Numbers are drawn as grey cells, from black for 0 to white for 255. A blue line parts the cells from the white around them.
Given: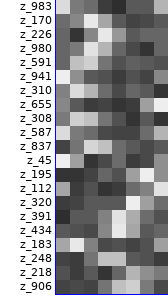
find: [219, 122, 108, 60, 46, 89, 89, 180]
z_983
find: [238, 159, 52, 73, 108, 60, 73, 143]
z_45
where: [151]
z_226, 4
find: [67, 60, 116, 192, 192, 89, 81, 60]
z_248
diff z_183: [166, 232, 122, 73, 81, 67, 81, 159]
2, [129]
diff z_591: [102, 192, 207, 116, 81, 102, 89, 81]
5, [96]
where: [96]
z_591, 5

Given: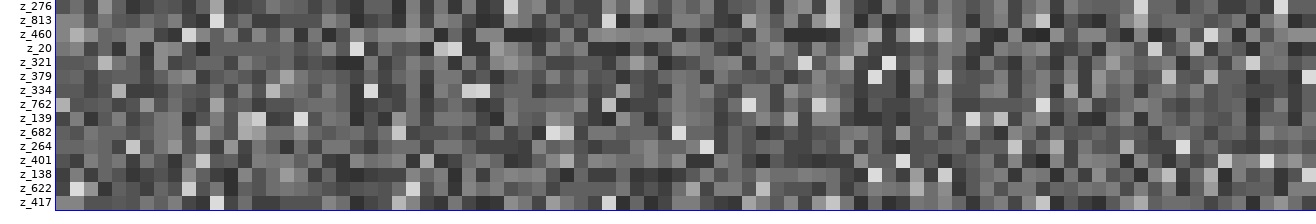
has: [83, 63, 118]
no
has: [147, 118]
no
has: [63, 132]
yes
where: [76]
z_622, 76
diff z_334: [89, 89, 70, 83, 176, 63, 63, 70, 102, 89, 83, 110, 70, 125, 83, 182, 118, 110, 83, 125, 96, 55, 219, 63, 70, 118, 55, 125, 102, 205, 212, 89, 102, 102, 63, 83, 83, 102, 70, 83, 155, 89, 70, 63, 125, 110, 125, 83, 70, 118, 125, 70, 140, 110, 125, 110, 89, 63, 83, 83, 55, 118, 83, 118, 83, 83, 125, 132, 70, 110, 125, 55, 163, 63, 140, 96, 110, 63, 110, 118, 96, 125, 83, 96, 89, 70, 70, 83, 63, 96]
50, [118]

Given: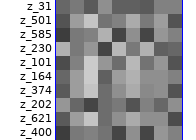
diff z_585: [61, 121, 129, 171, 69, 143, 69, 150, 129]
3, [177]
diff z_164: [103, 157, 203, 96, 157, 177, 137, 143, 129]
6, [143]
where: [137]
z_374, 6

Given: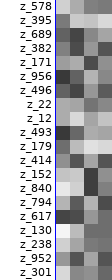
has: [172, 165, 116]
yes
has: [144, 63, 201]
no
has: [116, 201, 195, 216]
no
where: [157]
z_171, 0
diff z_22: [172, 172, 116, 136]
1, [165]

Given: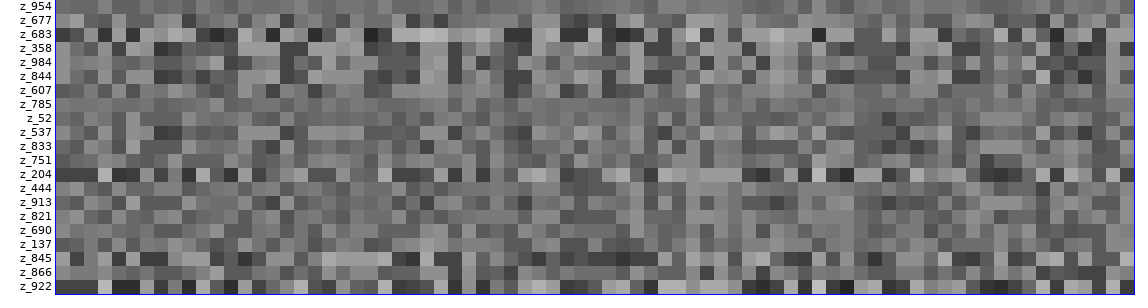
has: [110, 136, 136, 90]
yes
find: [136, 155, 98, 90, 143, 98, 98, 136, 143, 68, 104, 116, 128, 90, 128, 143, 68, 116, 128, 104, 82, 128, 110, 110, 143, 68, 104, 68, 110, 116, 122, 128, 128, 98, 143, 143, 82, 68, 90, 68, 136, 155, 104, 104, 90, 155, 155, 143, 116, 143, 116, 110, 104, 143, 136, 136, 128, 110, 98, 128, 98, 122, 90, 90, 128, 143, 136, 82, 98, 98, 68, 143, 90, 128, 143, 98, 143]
z_677
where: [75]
z_844, 55
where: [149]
z_204, 39
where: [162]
z_845, 45
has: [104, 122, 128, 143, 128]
no

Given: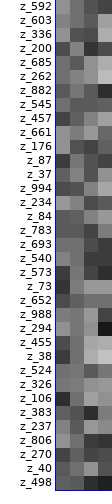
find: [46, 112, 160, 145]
z_106
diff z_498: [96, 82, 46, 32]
1, [90]
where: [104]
z_661, 3
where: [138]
z_237, 3
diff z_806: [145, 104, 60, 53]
1, [112]

